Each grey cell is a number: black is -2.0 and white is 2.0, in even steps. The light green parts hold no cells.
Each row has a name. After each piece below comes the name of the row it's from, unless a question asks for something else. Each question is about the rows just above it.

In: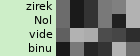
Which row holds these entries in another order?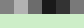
zirek
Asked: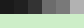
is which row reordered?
Nol

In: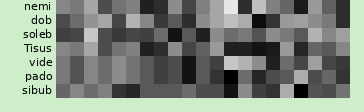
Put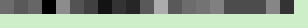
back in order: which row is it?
sibub
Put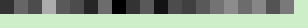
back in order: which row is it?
pado
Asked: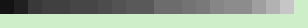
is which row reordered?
vide
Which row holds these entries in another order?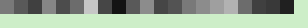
soleb
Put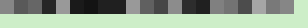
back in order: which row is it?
Tisus
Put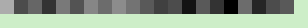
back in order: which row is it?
pado

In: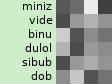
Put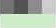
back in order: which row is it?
binu
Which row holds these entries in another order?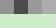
sibub
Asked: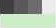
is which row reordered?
miniz
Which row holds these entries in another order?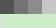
dob
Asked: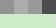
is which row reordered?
sibub
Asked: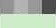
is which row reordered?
vide

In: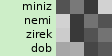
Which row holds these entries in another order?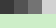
nemi
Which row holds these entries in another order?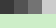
zirek
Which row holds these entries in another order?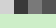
miniz
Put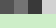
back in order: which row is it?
nemi
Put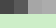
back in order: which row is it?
dob
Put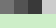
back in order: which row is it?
zirek

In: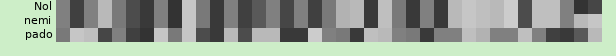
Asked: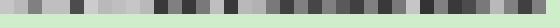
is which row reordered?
nemi
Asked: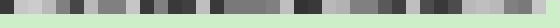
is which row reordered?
pado

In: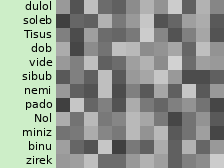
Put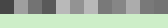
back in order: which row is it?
miniz
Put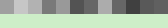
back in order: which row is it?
soleb
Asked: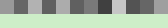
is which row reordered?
binu
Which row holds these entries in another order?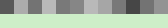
Nol
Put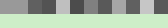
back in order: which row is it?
nemi
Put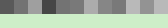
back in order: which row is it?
miniz
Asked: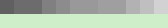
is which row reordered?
vide

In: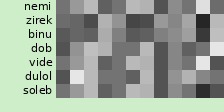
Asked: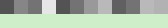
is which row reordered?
vide
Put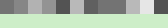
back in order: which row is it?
dulol
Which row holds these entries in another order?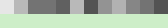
dulol
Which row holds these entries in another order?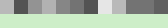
dulol

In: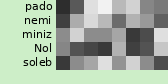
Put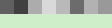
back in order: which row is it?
nemi
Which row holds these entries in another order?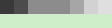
miniz
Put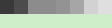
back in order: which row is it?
soleb

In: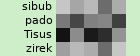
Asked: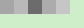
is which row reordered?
sibub
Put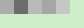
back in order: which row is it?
sibub

